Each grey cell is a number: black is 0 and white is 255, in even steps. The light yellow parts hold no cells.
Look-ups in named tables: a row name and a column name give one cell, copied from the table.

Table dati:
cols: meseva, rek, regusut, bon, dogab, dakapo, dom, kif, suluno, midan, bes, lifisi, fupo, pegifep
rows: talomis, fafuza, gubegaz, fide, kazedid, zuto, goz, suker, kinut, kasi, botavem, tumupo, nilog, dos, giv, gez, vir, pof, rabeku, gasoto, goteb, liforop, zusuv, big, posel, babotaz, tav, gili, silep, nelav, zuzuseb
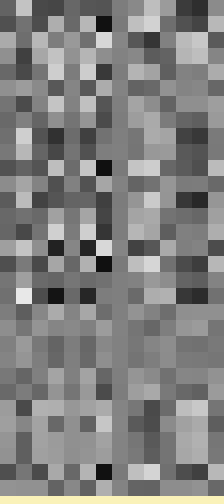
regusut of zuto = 138
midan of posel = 169
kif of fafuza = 122
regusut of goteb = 148
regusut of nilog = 67
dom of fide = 142
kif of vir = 122
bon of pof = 101
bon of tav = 104
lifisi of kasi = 89
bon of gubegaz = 125

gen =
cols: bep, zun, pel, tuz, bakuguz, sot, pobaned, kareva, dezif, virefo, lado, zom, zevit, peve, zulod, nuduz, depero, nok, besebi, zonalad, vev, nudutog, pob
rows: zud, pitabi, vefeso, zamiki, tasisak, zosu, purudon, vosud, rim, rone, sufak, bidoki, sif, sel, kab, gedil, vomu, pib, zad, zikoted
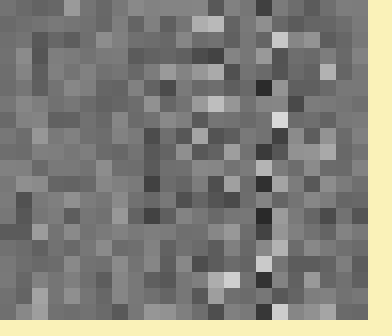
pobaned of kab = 122
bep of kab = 91
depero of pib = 51
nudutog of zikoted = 106
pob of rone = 115
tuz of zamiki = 126
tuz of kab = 115
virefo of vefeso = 109
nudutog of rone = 104
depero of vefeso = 101
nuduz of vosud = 106
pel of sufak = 106
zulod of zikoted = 128
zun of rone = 108
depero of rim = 114
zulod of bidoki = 160
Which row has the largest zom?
rone

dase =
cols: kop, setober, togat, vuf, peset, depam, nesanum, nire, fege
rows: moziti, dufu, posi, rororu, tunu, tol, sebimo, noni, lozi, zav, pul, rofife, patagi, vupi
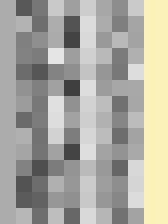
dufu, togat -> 110
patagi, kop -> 172
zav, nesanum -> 163
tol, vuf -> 161
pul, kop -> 172
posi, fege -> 163
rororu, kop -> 172
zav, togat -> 116
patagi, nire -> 135
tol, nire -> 167
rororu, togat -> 124
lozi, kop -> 172
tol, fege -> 168
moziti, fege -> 202
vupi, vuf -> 190
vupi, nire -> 114

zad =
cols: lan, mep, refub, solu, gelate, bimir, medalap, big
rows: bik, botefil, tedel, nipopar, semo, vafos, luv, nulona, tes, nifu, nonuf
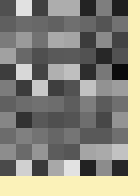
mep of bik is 225
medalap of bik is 126
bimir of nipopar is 82
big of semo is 11
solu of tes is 102
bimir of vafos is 194
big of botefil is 114
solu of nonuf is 168
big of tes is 111
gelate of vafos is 82
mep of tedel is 154
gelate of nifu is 86
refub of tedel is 114
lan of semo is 61

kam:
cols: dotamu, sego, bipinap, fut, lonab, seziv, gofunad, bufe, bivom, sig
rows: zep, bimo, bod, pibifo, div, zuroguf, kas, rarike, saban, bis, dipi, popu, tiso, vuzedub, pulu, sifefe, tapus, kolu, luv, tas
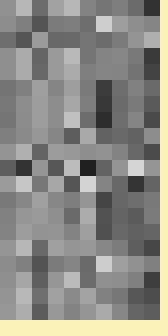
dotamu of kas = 120
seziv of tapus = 106
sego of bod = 85
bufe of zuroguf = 110
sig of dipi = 149
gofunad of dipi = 99
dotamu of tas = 151
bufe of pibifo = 135
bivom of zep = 107
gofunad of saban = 98
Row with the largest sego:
popu

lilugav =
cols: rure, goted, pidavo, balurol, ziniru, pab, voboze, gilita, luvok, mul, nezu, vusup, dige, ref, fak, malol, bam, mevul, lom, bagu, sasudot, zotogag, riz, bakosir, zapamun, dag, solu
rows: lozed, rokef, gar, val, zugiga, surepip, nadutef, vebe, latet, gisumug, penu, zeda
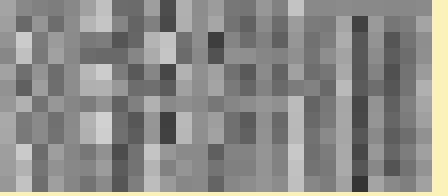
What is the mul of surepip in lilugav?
111
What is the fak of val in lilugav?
144
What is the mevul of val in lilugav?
130
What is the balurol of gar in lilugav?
155
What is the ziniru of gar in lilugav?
139
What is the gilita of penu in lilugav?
92

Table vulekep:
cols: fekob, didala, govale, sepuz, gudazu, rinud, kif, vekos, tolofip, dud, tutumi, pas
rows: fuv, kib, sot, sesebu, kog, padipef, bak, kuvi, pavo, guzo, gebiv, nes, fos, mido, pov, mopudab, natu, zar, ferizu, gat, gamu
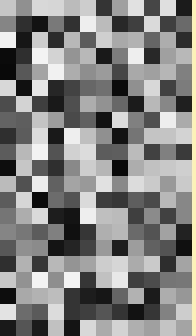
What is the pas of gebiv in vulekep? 207
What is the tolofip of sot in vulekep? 178
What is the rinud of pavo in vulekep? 191
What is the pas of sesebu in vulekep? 184
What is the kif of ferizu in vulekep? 22
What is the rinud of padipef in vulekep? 103
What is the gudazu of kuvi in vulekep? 73
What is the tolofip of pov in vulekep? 105
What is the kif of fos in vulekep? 60
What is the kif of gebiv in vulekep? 182
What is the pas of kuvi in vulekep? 170
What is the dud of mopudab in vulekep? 97
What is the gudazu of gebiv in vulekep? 138
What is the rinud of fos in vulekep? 217
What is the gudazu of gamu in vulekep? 20

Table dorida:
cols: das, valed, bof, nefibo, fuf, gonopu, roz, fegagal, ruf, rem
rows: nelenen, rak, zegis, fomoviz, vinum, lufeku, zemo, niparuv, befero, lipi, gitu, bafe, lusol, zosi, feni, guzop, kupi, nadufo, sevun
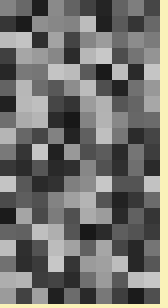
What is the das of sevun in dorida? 155
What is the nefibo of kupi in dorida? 199
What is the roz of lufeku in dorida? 79
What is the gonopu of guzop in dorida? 96
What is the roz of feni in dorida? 43
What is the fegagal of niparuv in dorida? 136
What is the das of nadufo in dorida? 174
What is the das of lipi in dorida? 121
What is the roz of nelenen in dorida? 36
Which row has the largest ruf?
nadufo

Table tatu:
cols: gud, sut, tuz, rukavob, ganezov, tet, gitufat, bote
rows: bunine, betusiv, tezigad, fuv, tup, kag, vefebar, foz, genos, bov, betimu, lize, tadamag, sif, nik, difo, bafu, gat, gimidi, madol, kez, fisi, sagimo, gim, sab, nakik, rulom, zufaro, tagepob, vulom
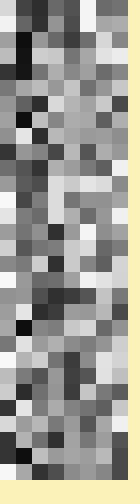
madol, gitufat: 183
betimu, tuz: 52
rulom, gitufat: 167
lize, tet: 228
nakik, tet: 115
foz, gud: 161
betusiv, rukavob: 148
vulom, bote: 73
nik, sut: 116
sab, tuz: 112
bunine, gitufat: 107
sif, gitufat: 151
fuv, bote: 236
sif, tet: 108
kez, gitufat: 105
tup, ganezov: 136
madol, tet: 152
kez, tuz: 133
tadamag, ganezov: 117
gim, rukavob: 152

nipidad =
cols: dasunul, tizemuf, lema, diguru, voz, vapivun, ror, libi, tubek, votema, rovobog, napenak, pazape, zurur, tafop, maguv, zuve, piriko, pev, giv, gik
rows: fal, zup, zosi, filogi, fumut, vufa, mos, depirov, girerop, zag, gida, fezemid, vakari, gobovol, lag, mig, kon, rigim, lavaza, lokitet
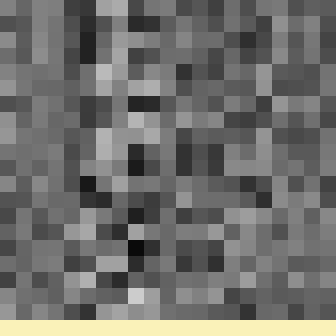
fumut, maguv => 103
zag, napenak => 50
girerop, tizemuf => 117
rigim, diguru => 97
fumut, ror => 186
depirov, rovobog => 107
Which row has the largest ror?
fumut

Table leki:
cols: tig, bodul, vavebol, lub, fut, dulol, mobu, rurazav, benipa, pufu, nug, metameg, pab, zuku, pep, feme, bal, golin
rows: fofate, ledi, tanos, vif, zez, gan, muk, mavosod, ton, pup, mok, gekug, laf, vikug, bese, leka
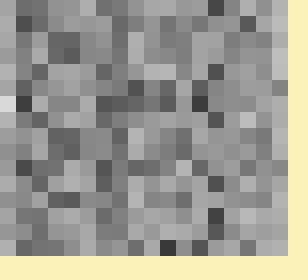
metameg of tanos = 127
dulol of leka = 170
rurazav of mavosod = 126
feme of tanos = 138
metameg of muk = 152
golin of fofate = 179
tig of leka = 176
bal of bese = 158
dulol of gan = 144
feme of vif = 148
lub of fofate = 146
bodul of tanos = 119
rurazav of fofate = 121
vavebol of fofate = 114
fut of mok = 171
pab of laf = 166
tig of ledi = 172
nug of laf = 137

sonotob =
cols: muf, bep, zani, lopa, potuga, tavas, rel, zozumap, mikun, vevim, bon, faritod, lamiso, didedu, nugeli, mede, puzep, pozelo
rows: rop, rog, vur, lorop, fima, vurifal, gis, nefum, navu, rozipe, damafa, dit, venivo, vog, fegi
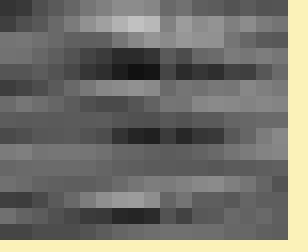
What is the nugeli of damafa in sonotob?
91
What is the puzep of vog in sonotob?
104
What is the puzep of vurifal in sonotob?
126
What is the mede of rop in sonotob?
91
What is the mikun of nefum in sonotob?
81
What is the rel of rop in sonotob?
128
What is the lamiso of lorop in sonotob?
103
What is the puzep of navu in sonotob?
124
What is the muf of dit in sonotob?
112
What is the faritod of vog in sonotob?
66
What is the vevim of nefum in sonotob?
80
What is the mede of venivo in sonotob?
101
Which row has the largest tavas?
rog

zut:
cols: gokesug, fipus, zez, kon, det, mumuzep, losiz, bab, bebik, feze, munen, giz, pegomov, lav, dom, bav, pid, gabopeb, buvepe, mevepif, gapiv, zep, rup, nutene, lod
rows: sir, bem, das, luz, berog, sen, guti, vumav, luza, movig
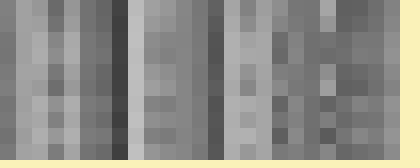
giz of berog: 133
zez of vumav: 167
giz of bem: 133
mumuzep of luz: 119
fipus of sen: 161
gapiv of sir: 165
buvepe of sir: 118
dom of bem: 170
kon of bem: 114
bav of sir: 130
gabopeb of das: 109
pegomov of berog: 119
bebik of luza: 185
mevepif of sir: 117
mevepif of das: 112
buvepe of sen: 120
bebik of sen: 189

